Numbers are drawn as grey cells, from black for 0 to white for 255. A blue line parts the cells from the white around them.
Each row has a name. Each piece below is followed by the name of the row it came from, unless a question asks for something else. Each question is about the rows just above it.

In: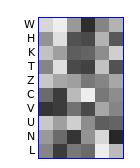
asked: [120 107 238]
L
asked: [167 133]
V
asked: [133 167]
Z
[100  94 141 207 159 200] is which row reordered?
U
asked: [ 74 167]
V
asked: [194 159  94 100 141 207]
K
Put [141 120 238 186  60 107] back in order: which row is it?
C

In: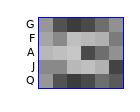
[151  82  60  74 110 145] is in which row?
G
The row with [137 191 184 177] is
F
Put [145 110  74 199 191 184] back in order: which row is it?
A
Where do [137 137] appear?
J

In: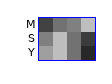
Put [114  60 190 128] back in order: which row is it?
S
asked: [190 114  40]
Y
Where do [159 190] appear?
Y
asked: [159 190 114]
Y
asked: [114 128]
M
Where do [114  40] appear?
Y

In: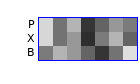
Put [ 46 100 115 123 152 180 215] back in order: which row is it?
X
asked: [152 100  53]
B
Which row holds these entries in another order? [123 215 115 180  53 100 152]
P
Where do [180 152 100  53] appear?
B
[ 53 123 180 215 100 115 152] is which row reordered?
P

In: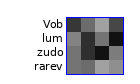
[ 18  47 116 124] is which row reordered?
zudo
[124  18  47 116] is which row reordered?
zudo
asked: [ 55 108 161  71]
Vob

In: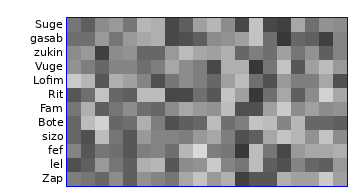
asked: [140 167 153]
Fam
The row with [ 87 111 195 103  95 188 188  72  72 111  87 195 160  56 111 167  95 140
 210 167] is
Rit

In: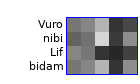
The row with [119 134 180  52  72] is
Vuro

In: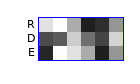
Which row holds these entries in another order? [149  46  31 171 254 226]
R
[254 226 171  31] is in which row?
E

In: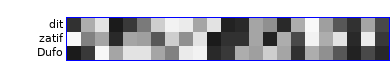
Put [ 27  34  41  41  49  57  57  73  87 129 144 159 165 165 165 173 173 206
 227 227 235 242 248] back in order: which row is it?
Dufo
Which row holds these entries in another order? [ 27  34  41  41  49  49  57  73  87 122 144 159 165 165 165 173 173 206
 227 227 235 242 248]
dit
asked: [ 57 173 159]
Dufo
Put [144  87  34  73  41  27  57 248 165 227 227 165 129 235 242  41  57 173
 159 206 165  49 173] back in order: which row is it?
Dufo
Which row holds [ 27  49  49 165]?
zatif
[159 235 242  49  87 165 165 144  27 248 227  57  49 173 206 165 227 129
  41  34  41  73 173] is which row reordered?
zatif

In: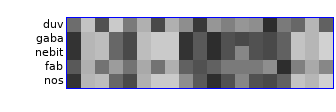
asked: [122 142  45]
fab
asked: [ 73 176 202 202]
nos

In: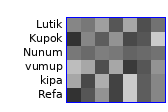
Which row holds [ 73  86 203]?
Kupok
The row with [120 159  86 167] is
Lutik
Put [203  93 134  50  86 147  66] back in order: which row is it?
Refa
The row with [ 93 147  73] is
Kupok

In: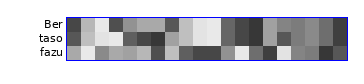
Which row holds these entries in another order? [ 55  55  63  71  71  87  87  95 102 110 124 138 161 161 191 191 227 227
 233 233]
taso
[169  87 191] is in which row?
Ber
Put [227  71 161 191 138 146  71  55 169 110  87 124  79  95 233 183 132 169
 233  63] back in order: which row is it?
fazu
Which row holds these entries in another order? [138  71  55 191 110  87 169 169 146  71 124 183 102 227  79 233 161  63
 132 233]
Ber
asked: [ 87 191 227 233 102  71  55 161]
Ber
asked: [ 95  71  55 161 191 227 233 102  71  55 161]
taso

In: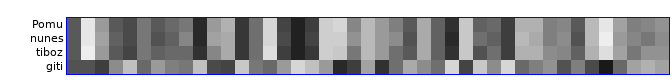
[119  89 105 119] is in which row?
Pomu
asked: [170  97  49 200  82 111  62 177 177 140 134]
tiboz

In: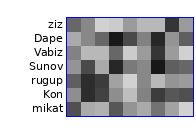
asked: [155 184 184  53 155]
ziz
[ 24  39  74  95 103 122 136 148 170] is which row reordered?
Sunov
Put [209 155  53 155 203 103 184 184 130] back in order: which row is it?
Vabiz
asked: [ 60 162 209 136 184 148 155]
rugup

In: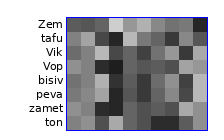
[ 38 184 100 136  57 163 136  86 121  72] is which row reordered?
peva
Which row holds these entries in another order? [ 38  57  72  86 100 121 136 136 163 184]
peva
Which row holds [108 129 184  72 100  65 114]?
Vik
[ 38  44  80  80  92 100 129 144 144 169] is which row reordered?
zamet

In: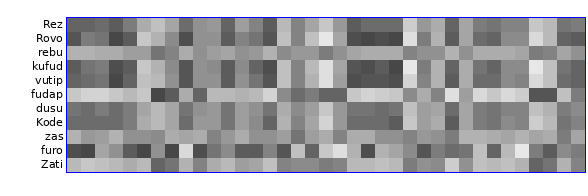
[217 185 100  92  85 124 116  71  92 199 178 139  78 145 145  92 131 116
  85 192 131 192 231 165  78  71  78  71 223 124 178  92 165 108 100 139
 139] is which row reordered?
Rovo
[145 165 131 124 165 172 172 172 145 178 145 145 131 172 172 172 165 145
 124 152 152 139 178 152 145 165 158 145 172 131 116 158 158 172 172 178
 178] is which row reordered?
rebu
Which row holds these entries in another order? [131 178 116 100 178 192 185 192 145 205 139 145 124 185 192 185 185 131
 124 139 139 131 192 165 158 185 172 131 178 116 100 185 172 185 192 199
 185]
Zati
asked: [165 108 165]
dusu
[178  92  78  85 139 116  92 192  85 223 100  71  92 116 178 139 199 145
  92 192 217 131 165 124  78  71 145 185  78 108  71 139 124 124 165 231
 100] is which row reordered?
furo

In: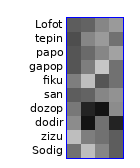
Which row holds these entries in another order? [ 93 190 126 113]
zizu
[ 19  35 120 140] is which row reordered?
dozop
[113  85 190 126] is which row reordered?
fiku
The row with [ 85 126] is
gapop
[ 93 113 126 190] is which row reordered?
zizu
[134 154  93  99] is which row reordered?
Lofot
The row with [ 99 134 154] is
Lofot

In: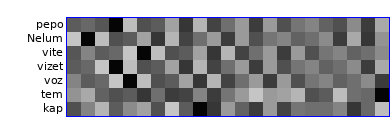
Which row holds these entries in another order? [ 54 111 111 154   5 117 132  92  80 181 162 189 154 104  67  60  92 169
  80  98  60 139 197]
vizet
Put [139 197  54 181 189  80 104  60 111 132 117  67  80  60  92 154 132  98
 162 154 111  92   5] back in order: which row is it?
voz
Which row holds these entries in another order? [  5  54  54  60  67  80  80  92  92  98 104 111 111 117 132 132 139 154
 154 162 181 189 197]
kap
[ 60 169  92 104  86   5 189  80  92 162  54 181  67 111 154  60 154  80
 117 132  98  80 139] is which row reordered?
pepo

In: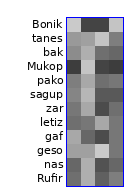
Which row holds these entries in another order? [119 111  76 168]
zar
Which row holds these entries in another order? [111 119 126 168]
pako
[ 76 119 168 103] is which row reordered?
gaf
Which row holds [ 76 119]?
gaf

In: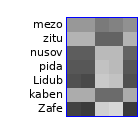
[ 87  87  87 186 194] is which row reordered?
pida
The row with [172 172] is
kaben
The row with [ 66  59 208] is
Zafe

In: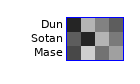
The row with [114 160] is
Mase
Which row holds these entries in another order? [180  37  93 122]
Sotan
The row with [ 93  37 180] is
Sotan
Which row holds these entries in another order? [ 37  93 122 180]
Sotan
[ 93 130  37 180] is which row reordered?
Dun
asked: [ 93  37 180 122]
Sotan

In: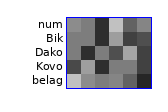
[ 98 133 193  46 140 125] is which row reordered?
num
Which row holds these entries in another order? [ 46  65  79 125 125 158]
Bik
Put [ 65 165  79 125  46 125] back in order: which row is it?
Dako
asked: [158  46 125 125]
Kovo
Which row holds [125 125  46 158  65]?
Bik
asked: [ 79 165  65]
Dako
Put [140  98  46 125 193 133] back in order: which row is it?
num

